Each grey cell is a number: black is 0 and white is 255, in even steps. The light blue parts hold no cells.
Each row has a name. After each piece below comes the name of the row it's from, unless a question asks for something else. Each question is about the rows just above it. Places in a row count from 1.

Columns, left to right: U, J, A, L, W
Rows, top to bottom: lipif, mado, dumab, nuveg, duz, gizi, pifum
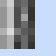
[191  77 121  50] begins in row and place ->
mado, 2
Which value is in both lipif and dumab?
[164]
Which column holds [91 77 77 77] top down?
A
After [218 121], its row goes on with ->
[91 77]
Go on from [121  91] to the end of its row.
[77]
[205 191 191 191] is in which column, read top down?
J

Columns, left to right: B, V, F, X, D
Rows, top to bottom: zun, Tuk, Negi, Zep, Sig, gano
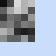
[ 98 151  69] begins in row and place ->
gano, 3
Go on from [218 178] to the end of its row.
[191]

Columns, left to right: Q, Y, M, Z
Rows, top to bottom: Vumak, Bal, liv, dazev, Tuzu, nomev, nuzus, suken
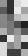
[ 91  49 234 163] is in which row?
Bal
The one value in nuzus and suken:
[218]

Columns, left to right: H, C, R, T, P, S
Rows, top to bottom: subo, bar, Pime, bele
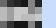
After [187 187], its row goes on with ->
[200]
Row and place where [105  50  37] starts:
subo, 1
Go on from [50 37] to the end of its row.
[ 22 132  37]
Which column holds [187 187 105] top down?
H
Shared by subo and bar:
[132]
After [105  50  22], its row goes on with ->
[ 22 132  37]

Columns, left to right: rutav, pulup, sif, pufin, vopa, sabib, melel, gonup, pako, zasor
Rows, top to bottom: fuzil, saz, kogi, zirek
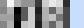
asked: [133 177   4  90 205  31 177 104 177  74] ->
saz
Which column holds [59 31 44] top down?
sabib
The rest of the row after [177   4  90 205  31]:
[177 104 177  74]
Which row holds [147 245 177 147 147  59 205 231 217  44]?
fuzil
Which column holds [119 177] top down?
pako
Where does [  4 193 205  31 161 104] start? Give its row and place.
zirek, 3

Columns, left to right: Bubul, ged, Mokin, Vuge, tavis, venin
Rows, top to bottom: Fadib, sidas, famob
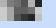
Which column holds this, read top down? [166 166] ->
ged
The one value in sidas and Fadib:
[112]
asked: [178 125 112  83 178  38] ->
Fadib
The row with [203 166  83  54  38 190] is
famob

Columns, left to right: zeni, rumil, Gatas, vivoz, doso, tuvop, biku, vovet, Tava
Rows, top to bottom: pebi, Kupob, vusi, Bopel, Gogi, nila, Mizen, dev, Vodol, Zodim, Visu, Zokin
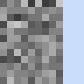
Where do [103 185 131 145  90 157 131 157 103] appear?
Zokin
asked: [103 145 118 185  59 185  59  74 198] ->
pebi
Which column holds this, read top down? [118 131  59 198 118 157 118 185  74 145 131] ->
Gatas
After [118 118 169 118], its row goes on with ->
[118]
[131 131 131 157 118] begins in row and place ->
Kupob, 2

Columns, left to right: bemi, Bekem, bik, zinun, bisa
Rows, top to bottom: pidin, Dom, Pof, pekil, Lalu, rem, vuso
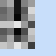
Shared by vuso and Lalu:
[198]
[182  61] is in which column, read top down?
bisa
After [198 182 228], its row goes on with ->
[182  61]
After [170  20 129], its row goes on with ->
[156]
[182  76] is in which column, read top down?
bisa
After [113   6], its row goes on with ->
[ 76 198]

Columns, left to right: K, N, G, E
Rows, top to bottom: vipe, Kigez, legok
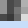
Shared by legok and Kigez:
[73]
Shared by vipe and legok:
[73]

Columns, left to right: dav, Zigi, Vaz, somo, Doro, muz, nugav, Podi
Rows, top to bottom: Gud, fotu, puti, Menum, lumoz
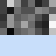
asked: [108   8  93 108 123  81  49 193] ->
lumoz
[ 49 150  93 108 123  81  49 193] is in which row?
puti
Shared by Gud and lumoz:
[108]

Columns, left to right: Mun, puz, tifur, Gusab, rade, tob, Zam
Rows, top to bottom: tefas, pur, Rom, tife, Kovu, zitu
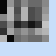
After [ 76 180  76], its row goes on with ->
[ 90 148]
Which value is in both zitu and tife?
[136]
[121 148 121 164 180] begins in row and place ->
Kovu, 3
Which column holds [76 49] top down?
Mun
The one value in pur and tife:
[76]
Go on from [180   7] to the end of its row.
[106 121 106 106 136]
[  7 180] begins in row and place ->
pur, 1

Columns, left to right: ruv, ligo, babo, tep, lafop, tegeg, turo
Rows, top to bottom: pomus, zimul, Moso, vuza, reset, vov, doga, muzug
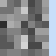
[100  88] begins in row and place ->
vuza, 6
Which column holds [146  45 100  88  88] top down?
ruv

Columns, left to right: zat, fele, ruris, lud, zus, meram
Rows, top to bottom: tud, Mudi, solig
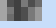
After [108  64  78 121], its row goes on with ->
[153]
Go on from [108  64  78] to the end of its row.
[121 153]
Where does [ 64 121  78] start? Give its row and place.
tud, 3

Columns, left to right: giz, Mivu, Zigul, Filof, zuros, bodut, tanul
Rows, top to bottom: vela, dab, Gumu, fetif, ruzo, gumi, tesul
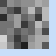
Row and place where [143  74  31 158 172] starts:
tesul, 2
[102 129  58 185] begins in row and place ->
Gumu, 4

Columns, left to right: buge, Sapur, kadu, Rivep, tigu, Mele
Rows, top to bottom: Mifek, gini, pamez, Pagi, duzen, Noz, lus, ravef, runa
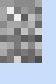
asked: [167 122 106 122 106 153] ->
ravef
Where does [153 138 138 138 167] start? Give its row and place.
Mifek, 2
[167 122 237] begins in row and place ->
pamez, 1
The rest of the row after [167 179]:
[106 193 138 209]
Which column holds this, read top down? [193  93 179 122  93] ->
Rivep
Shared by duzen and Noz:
[106]
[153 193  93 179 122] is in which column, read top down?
Rivep

